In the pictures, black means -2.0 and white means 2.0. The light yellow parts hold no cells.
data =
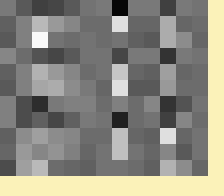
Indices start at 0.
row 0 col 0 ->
-0.1
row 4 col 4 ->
0.1
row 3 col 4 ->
-0.6
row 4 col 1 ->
0.0
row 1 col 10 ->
0.7
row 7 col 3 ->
-0.9
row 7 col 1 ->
-0.8
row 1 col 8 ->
-0.4
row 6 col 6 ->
-0.3
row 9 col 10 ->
0.1
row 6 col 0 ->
0.0
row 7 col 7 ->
-1.5
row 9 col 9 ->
-0.4
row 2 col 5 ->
-0.2
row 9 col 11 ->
-0.6
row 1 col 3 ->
0.4
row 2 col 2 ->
1.9
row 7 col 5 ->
-0.1
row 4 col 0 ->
-0.5
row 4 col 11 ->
-0.4
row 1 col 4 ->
0.1
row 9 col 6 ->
-0.2
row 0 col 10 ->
-1.0
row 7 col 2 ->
-0.5
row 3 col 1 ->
-0.3
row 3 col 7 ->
-0.9
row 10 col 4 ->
-0.4
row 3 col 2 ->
-0.7
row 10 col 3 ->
-0.3
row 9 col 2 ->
0.1
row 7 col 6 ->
-0.2
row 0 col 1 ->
-0.6
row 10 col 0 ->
-0.8
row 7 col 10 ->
-1.0
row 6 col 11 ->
-0.7

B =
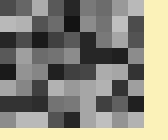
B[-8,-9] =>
-0.8
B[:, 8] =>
[0.9, -0.8, -0.7, 0.2, -1.2, 0.5, -1.5, 0.8]
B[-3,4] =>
0.4
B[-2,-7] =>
-1.3
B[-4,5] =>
-0.9
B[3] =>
[-0.6, 0.5, -0.3, -0.2, 0.2, -1.4, -1.4, -1.5, 0.2]
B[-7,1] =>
0.8
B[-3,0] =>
0.6
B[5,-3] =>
0.8
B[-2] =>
[-1.2, -1.2, -1.3, -0.2, -0.1, 0.6, -1.0, -0.5, -1.5]
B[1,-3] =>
-0.2
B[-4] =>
[-1.6, 0.3, 0.1, -1.5, -1.0, -0.9, 0.7, 0.6, -1.2]
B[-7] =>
[0.9, 0.8, -0.7, -0.3, -1.7, 0.2, -0.2, 1.0, -0.8]
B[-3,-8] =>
0.1
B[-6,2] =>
-1.6
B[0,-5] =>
-1.4
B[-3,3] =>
0.8
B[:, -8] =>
[-0.4, 0.8, -0.8, 0.5, 0.3, 0.1, -1.2, 0.9]
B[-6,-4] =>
-1.4

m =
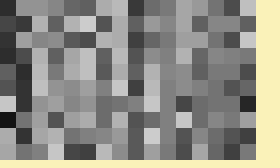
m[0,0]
-1.3
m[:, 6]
[0.7, -0.7, 0.8, -0.5, -0.6, 0.0, -0.3, -0.3, 0.1, 0.9]
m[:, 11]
[0.6, 0.6, 0.5, 0.8, 0.2, 0.2, -0.9, 1.1, -0.7, -0.8]
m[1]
[-0.9, -1.1, 0.8, -0.5, 0.8, 1.2, -0.7, 0.7, -0.5, 0.4, 0.1, 0.6, -0.5, 0.1, 0.1, -0.5]
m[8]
[0.7, -1.2, 0.6, 0.8, -0.2, 0.0, 0.1, 0.4, -0.6, 1.2, 0.0, -0.7, 0.1, -0.3, -0.7, -1.0]
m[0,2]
0.3
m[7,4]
0.5
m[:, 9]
[-0.3, 0.4, -0.4, 0.2, 0.8, 0.9, 1.1, -0.3, 1.2, 0.5]
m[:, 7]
[0.9, 0.7, 0.7, 0.9, 0.7, 1.1, -0.2, 0.8, 0.4, 0.2]
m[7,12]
-0.3
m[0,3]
0.1
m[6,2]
0.3
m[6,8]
0.0
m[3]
[-1.3, -0.8, 0.8, -0.5, 0.6, 1.0, -0.5, 0.9, -0.7, 0.2, 0.0, 0.8, -0.4, 0.1, 0.0, -0.1]
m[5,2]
1.0
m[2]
[-1.2, 0.5, 0.1, 0.2, -0.6, -0.8, 0.8, 0.7, -1.0, -0.4, -0.1, 0.5, 0.5, -0.2, -0.8, 1.1]
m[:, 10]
[-0.1, 0.1, -0.1, 0.0, 0.1, 0.0, 0.0, 0.0, 0.0, -0.1]
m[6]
[1.1, -1.2, 0.3, 0.5, 0.1, 0.3, -0.3, -0.2, 0.0, 1.1, 0.0, -0.9, -0.3, -0.2, -0.2, -1.4]
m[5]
[-0.7, -1.2, 1.0, 0.3, 0.2, 0.5, 0.0, 1.1, -1.0, 0.9, 0.0, 0.2, 0.0, -0.2, -0.7, -0.4]
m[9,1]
-0.2
